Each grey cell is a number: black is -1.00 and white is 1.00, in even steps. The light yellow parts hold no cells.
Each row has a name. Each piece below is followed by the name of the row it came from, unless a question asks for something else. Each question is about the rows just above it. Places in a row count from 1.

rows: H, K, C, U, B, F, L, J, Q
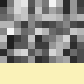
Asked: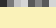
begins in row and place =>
J, 1
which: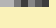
U

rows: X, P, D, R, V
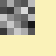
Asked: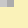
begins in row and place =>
V, 3
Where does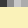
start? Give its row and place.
V, 1
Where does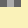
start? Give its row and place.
X, 1
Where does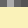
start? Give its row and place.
X, 1
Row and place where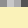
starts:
V, 2
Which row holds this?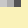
V
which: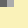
X

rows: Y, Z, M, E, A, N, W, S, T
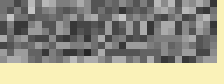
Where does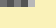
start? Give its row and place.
Y, 19
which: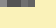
Y

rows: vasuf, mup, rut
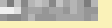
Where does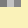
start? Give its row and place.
vasuf, 2
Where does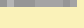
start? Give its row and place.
rut, 4
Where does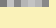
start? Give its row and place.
vasuf, 2
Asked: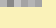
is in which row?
vasuf

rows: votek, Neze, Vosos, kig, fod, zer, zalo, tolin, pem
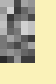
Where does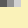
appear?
kig
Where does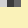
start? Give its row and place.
Neze, 2

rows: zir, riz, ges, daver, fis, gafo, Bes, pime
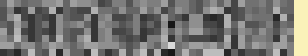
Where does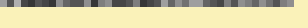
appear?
fis
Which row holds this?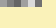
Bes
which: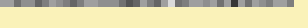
Bes
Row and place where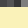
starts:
gafo, 19
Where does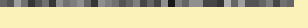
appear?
daver
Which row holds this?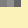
daver

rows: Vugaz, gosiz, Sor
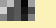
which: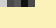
gosiz
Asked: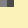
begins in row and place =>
Sor, 1

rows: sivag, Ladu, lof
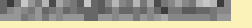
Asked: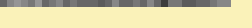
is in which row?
Ladu
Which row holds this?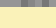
lof
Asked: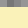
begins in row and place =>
lof, 3
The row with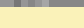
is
lof

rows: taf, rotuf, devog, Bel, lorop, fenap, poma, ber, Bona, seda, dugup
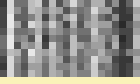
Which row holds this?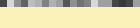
rotuf
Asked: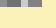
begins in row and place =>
lorop, 11
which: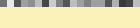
poma

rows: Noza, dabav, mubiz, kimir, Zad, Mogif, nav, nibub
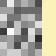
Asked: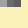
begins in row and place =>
Mogif, 2
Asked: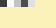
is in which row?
Zad
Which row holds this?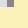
Zad
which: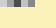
nav
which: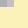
mubiz
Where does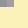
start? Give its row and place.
Mogif, 1

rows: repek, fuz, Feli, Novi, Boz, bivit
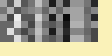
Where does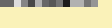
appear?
Novi
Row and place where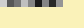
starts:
repek, 3
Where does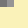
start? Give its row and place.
Novi, 13
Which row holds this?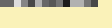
bivit
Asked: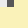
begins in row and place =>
Feli, 3
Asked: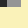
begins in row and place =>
repek, 10

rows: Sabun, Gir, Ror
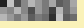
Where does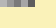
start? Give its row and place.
Sabun, 5
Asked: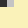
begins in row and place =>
Ror, 8
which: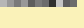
Ror
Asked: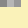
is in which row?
Sabun
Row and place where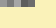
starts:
Sabun, 6
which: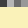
Gir
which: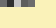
Ror

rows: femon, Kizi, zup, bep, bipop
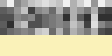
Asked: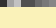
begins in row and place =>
bep, 2
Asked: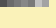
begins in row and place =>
bep, 6
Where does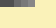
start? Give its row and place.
bep, 5
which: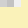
femon
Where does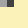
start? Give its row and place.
bep, 12
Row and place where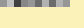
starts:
Kizi, 3
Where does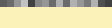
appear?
Kizi

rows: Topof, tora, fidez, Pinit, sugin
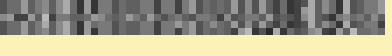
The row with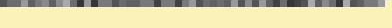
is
Topof
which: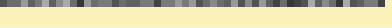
Pinit
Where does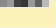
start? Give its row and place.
sugin, 45
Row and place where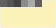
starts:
fidez, 41

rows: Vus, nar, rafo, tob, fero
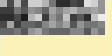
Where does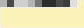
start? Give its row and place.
Vus, 3
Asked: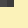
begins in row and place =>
Vus, 11
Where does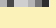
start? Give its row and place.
Vus, 3
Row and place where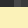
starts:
Vus, 9

